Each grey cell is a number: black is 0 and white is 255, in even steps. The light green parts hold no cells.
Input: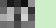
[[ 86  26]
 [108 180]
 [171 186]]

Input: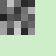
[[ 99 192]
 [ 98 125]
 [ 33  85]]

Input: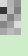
[[215 178]
 [ 54 183]
 [189 131]]

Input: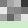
[[126 166]
 [232 140]
 [162 103]]

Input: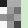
[[ 32 172]
 [248 157]
 [147 131]]

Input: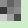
[[139  99]
 [ 55 125]
 [203 159]]
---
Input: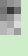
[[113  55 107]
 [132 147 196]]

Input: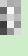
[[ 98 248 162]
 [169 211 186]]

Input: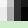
[[236 173  48]
 [237 172  47]]

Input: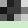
[[ 21  57  58]
 [ 85  39 161]]

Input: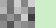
[[183 113 190]
 [120 147 118]]

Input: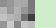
[[183 154 178]
 [193 182 174]]

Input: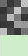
[[ 53  83 195]
 [ 67 184 120]]
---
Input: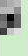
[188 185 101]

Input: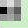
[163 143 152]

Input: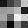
[195 187 101 116]

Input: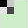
[201 230]

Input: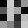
[150 165 196 154]

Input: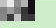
[ 18  53 195]
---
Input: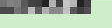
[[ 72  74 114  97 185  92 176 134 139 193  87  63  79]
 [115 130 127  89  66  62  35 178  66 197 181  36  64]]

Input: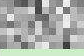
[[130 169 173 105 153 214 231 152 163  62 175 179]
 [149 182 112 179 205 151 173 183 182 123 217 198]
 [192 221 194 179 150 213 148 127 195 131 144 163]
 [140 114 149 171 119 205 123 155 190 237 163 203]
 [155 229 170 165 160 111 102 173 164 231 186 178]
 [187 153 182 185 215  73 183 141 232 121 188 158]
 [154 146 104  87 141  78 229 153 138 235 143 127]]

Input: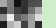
[[ 30 177 205  64 163  43]
 [142 238  97 120 158 221]
 [ 48 116  64  48 111 168]
 [168 121  17  50  77  82]]

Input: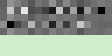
[[104 142 121 119  93 113 103 126 112 121 114  86 108 111 106 115]
 [144   6  70 100 181 100 136  36 130  57 117 197 137 106 103 103]
 [104 140 119 122  93 112 103 125 113 120 113  88 107 110 107 113]
 [102 199  95 230  76  86  63  26 197  53 162  21 154  90   1 109]
 [ 97 145 129 109  87 115 106 144  98 135 105  85  99 113 122 115]]

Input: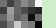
[[ 77 122 202 134 122   7]
 [107 149  95 113  16 107]
 [ 62 159 102  75  47  36]
 [112  66 101 136 115 245]]

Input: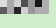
[[ 93 168  37 207 152 174 175]
 [221 168 209  79 152  24 175]]

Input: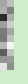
[[228 142]
 [149 154]
 [ 93 194]
 [183 245]
 [120 193]
 [124 164]
 [158 205]
 [ 42 173]
 [174 129]
 [166 190]]

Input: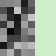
[[137 178  88 146 138]
 [ 24  87 185 167 186]
 [163  65  65 110  91]
 [147   9  39 123 153]
 [ 57 150  29 162  94]
 [131  40  22 123 196]
 [ 79  33 197  56  80]
 [129 134 143  28 102]]
